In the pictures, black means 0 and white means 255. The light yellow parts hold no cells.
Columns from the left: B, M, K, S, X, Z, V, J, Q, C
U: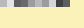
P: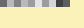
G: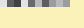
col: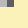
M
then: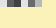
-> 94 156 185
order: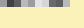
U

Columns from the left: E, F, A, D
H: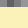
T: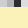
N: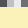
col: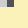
E
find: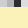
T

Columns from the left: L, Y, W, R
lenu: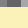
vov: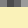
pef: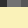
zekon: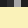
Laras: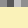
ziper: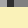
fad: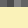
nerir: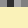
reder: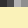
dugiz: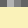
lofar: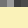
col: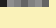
R
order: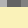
dugiz
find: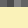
fad
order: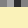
ziper
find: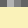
dugiz
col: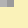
Y
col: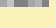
W

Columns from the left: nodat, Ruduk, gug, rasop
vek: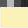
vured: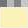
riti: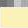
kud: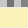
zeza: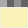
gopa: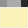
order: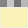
vured
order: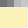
vured

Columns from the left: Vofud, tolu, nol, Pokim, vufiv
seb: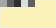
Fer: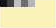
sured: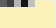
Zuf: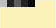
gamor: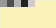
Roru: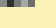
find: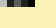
Zuf
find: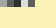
seb
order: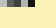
sured
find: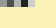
gamor
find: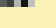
sured
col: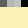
vufiv

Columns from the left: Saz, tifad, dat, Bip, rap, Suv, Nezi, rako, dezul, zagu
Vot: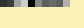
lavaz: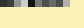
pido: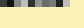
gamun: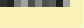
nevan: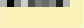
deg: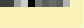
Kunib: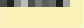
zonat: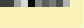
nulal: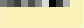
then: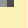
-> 135 217 5
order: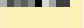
zonat

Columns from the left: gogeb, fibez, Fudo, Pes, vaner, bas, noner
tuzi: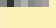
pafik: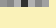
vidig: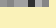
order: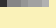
vidig
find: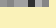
vidig
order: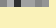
vidig
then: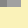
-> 48 177 134
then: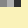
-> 177 134 161

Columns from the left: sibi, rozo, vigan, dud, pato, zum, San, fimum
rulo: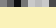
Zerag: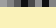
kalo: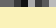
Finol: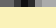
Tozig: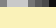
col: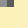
zum
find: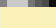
Tozig
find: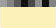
Zerag
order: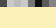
rulo

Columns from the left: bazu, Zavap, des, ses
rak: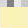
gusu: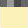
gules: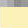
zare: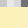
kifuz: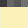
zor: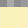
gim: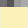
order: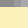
zor
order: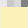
rak
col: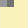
ses

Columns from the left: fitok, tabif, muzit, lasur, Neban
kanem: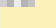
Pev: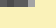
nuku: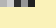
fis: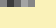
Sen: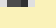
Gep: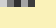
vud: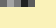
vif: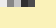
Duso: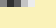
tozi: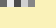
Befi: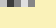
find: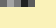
vud
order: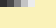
vif

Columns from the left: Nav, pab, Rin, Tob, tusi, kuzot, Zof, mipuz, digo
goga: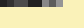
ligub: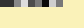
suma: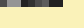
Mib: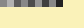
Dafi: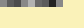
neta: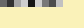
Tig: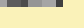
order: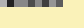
Mib
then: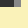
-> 221 76 120
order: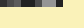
suma
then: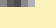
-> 104 92 34
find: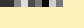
ligub
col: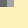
Nav

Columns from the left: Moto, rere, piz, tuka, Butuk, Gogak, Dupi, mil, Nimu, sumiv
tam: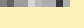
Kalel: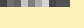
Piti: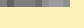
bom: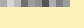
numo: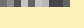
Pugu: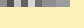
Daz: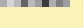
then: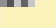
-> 185 70 70
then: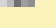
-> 83 173 127
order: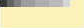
Daz
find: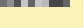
numo

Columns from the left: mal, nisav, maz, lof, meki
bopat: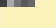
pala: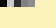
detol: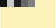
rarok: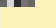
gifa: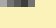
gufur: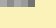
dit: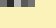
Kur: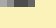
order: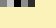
pala
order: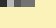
dit
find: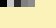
pala
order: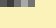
gifa

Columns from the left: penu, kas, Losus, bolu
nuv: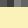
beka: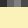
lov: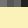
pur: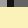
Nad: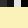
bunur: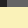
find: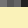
lov
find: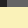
bunur
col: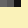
kas
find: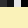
Nad

